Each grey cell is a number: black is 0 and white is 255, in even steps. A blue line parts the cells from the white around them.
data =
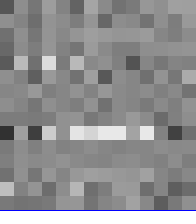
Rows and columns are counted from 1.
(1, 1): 86
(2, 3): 110
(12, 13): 141
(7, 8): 151
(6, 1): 143
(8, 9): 138
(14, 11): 110
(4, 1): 104
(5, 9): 128
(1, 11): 151
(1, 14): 159
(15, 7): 116
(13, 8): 156
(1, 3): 118
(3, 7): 158
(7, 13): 137
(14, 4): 109
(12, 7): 134
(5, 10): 83
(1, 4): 157
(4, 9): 126
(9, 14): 142
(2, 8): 103
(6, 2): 130
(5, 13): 132
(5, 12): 119
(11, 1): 122
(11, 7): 141
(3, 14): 140
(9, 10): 153
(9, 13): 128
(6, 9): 141
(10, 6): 228
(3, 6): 149
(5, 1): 90
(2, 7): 149
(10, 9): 232
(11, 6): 134

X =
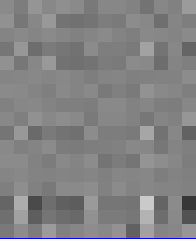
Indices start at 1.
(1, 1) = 138
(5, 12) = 109
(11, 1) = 137
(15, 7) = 154
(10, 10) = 122
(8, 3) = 136
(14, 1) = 127
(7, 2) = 137
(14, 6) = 138
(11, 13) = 132
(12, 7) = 140
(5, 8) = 124
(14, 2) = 142
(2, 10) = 140
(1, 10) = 130
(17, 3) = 124
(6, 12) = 130
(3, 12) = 135
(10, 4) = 122
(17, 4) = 155
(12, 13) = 135
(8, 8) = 137
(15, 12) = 100
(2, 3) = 135
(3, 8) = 138
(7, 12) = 137
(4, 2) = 151
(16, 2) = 161
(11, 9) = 129
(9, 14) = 150
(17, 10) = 97
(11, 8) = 127
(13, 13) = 131
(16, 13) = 137
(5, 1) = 145
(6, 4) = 133
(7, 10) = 122
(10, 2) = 152
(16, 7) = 145

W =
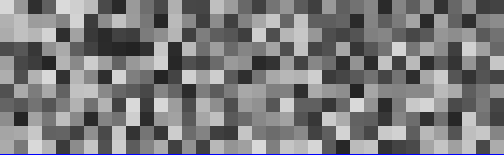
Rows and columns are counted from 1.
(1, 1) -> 215
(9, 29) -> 133
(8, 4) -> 85
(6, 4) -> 216
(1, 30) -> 94
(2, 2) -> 192
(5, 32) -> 94
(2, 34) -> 47
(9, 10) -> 206
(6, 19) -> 117
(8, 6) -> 178
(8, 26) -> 217
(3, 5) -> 46
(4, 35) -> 160
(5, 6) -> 137
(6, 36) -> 68
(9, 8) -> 132
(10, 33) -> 84
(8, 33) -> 74
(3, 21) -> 182
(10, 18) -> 197
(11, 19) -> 217
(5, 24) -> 110
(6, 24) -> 59
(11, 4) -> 180
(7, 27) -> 166
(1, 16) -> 191
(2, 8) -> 140
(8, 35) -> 122
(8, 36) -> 70
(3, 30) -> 71
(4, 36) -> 104
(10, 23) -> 66
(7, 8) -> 137
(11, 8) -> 81
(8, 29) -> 123
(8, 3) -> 115
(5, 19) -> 41

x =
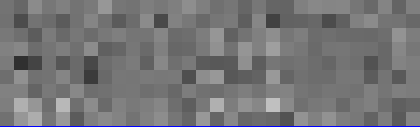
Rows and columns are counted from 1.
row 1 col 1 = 115
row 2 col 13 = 130
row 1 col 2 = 103
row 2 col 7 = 133
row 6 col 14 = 79
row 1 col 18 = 102
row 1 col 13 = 127
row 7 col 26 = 114
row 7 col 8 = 113
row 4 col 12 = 128
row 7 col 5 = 112
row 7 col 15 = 113
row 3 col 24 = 111
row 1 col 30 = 127
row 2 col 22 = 99
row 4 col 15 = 121
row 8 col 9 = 129
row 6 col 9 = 119
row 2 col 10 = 108
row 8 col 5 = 184
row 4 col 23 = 106
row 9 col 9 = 131
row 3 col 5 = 105
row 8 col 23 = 120
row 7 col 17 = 118
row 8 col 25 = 105
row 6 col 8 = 105
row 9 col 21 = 82
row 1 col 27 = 105
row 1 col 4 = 119
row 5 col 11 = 97
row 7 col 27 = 128
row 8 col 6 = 111
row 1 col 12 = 120
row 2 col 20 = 66
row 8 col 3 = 150
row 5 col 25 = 116
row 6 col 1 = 110

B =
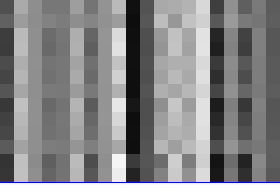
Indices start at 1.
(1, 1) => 80
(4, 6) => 176
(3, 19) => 128
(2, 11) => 87
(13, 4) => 101
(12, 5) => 114
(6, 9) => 208
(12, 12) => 108
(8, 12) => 143
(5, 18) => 88
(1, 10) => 16
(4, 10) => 16
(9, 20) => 87
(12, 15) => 207
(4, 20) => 87
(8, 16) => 28
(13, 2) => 193
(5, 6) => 163
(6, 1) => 69
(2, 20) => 94
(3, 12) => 153
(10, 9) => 201
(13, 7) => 87
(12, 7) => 77
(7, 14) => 183
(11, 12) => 182
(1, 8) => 147
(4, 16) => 31
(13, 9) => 237
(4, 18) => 62
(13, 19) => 132
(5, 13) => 175
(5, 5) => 119
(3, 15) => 226
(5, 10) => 16
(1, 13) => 172
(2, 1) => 97

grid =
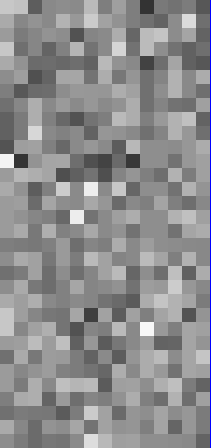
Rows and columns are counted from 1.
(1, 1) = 199
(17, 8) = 138
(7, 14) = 137
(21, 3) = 120
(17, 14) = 165
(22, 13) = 178
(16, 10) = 173
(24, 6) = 82
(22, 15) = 123
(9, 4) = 128
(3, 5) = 141
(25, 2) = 158
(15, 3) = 107
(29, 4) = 100
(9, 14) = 192
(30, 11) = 142
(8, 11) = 112
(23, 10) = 161
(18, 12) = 142
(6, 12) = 132
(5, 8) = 185
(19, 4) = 119
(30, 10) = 149
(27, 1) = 155
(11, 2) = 158
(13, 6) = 96
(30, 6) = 124
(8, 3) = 174
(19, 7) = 186
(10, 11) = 112
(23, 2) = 158
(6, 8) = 173
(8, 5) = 154
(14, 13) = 114
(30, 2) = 123
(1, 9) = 159
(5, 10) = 137
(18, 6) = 110
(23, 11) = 127

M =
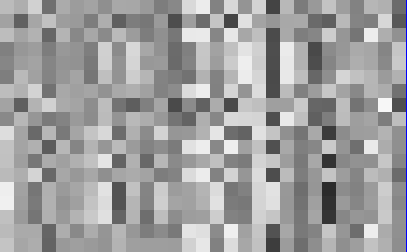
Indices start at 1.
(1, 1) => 187
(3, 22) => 126
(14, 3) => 118
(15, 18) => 120
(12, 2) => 159
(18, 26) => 158
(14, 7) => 187
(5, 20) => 77
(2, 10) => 125
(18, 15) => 231
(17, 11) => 125
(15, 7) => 195
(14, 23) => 150
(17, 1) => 186
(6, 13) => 124
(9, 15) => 175
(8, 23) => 102
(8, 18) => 198
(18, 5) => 153
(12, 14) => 152
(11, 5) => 183
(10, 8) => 216
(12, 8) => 229
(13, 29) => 107
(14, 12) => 204
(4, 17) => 192
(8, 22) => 201
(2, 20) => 150
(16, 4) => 176
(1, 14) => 217
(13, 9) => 166
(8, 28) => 247
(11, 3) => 176
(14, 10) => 193
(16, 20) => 197
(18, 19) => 193
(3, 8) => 138
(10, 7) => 196
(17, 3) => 170

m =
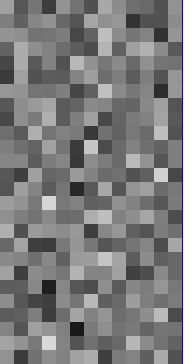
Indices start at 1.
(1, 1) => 160
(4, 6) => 93
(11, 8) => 76
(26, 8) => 63
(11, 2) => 111
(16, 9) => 129
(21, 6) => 87
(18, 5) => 120
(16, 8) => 190
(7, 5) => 127
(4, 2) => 172
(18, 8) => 85
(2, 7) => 165
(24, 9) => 115
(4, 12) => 139
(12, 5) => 133
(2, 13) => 140
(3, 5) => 125
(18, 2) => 163
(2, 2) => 97
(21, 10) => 134
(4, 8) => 180
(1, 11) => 105
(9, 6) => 126
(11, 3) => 99
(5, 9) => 138
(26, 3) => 113
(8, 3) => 154
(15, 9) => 145
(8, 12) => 159
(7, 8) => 191
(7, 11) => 133
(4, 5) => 109
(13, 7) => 130
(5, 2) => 172
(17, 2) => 80
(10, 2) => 90

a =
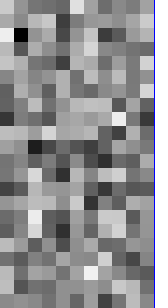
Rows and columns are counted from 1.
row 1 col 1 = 202
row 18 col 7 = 170
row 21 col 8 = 141
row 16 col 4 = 94
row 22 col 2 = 145
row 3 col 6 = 148
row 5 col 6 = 181
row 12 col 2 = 133
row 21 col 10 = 184
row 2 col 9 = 142
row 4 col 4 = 142
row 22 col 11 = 136
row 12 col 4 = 124
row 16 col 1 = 107
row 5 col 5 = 63
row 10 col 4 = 212
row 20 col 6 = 163
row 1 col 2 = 148
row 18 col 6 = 143
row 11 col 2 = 144
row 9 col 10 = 121
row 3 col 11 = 180
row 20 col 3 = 163
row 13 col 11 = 137
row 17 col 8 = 177
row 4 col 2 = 86
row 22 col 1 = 138
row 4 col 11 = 107
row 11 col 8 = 98
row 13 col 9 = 207
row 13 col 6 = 183
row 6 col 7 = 188
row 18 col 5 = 77
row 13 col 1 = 118
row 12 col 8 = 47
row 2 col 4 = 199
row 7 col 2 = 175
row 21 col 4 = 108
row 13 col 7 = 133
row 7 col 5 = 177
